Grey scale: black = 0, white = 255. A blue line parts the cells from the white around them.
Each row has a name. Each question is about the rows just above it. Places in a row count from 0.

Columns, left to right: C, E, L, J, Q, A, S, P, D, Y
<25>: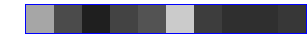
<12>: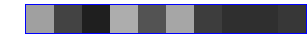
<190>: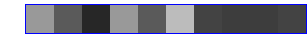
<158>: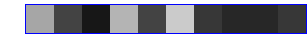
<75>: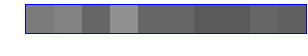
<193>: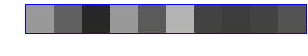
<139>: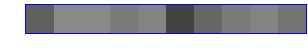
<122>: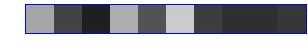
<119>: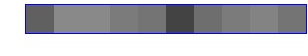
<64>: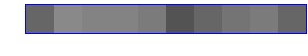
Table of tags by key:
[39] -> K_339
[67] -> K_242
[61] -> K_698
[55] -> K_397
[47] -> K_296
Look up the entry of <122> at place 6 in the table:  K_698
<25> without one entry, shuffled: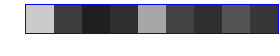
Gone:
[75]
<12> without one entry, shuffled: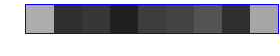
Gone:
[160]
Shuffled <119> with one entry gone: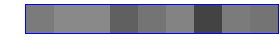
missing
[110]

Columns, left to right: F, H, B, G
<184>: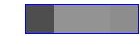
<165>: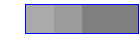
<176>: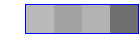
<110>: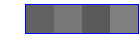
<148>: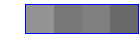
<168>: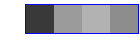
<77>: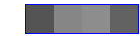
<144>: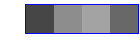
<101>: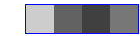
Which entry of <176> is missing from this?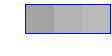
[111]
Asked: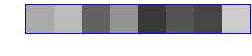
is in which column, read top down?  F
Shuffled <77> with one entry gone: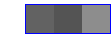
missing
[134]

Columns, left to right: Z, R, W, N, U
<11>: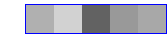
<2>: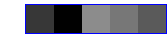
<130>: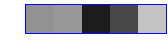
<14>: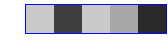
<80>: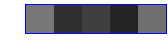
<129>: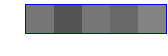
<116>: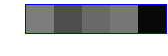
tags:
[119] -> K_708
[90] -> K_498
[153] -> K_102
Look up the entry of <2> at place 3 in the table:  K_708
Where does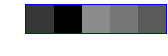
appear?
<2>
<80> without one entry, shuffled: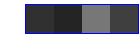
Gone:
[112]
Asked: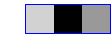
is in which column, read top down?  R

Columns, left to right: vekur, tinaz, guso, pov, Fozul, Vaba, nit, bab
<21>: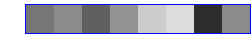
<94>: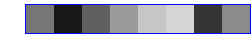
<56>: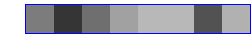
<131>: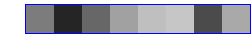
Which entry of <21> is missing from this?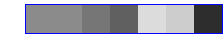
[147]
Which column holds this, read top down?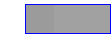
pov

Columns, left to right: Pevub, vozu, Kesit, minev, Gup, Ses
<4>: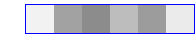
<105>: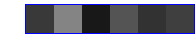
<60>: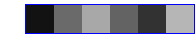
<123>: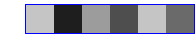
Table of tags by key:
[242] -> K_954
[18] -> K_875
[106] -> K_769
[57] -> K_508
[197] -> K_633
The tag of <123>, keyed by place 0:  K_633
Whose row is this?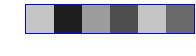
<123>
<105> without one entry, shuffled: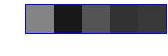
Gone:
[63]
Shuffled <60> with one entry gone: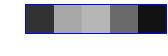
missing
[99]
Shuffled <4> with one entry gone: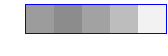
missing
[235]

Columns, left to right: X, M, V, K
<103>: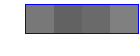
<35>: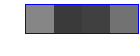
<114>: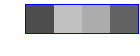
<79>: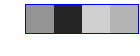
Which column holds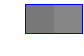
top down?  X
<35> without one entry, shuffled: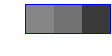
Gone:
[64]
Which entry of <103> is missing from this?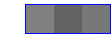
[106]

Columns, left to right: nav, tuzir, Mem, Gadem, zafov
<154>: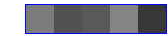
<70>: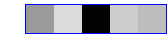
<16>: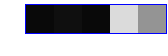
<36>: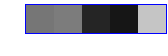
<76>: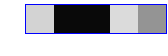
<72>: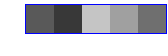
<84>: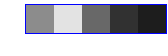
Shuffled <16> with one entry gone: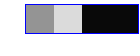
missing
[15]
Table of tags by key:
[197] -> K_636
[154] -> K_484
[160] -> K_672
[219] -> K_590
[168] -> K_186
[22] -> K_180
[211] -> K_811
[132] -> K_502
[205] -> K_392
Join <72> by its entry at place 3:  K_672
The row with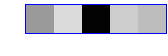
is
<70>
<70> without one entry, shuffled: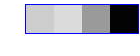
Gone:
[189]

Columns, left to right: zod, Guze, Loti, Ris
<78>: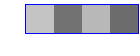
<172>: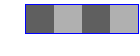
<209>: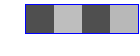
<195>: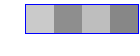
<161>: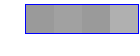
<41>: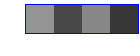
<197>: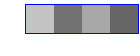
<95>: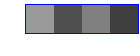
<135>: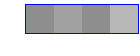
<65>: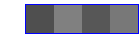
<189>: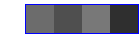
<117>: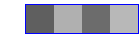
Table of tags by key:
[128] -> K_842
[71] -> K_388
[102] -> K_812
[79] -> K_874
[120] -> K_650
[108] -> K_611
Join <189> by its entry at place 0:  K_611
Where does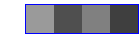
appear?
<95>
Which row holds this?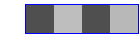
<209>
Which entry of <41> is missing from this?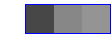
[55]
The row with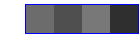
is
<189>
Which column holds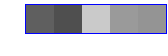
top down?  zod
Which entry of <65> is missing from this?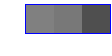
[87]

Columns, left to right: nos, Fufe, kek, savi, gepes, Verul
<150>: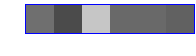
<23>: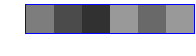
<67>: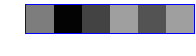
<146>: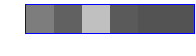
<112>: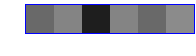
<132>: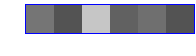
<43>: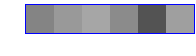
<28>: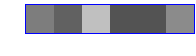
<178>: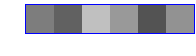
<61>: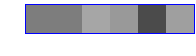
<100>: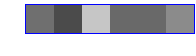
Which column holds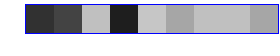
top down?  kek
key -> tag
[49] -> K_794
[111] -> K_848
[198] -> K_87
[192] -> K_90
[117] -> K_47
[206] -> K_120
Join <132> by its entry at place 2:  K_87
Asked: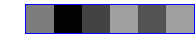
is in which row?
<67>
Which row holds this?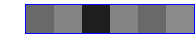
<112>
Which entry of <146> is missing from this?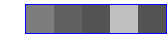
[90]
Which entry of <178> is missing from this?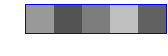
[146]

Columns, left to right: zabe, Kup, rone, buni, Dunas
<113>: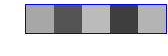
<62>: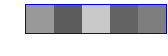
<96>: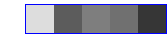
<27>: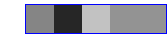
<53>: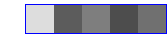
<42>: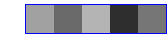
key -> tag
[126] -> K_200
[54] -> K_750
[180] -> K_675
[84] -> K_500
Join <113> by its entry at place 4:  K_675
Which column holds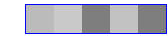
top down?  rone
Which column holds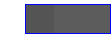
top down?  Kup
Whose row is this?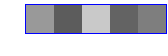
<62>
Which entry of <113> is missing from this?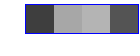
[187]
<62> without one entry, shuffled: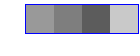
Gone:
[99]

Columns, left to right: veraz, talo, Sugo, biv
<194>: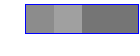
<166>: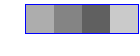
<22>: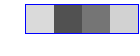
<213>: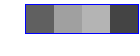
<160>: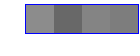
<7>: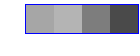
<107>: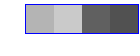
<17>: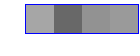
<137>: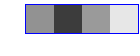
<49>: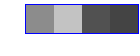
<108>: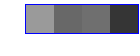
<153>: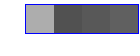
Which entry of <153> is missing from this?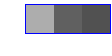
[88]
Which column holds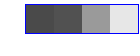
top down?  biv
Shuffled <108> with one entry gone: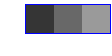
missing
[111]
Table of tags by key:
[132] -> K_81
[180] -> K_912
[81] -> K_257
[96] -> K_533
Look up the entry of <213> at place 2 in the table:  K_912
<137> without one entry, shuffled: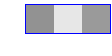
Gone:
[60]

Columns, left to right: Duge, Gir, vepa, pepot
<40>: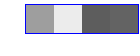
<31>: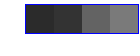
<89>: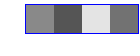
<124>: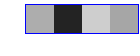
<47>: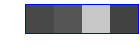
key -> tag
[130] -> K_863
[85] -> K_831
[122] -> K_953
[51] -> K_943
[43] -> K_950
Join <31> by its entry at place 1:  K_943
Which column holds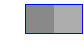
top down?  Duge
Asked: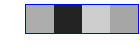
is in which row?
<124>
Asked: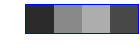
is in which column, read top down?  Duge
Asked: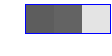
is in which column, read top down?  vepa
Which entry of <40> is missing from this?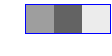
[93]

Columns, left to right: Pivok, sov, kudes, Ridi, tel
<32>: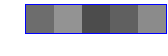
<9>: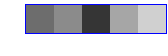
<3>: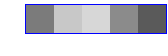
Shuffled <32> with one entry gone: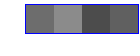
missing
[147]
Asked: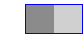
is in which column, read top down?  tel
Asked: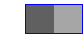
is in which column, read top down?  Ridi
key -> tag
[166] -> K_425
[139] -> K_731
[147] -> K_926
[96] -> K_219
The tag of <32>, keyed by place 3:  K_219

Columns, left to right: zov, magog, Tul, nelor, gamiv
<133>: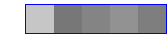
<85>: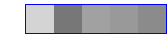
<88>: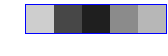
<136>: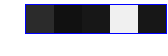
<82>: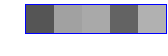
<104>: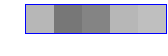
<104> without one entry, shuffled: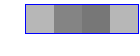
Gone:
[191]
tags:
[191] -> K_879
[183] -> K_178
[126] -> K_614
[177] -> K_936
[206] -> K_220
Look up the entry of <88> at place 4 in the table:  K_178
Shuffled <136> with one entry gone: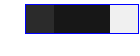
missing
[17]

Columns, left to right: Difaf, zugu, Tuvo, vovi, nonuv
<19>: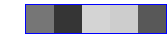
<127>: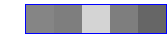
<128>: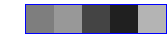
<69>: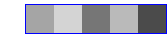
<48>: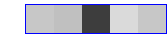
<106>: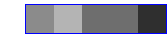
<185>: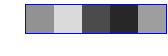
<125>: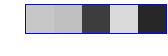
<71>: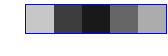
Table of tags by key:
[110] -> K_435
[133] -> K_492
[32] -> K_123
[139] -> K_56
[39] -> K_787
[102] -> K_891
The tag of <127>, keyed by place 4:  K_891
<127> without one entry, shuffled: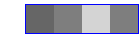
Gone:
[133]
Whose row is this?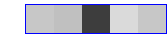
<48>
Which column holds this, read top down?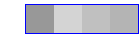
zugu

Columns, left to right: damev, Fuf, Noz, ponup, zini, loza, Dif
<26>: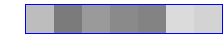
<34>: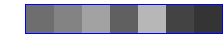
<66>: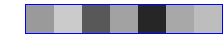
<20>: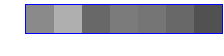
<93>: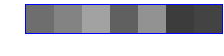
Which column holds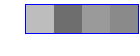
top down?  damev
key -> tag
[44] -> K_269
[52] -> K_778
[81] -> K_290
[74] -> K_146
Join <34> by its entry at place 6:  K_778
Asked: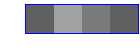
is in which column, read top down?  ponup
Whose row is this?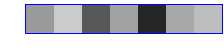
<66>
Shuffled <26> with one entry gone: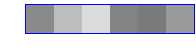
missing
[211]
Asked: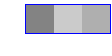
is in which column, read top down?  Fuf

